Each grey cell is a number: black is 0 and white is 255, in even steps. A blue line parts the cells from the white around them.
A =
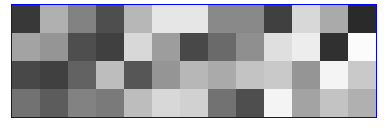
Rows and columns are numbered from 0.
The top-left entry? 56
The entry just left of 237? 223
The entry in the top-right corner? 42
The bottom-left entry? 114
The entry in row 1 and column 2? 78
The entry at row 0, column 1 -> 176
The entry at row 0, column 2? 130
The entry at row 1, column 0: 163
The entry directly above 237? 216
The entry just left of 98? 64

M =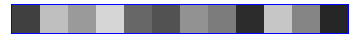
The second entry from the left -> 191
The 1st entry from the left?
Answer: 64
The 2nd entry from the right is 132
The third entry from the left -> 154

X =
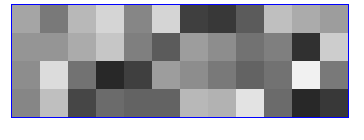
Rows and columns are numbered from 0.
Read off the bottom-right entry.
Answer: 56
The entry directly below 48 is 241
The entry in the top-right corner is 157
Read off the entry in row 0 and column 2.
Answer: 184
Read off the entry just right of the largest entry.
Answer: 121
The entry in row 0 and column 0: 165
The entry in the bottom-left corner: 134
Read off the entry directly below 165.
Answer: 149
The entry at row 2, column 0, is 141
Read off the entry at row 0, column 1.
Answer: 121
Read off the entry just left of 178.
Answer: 184
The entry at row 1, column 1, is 149
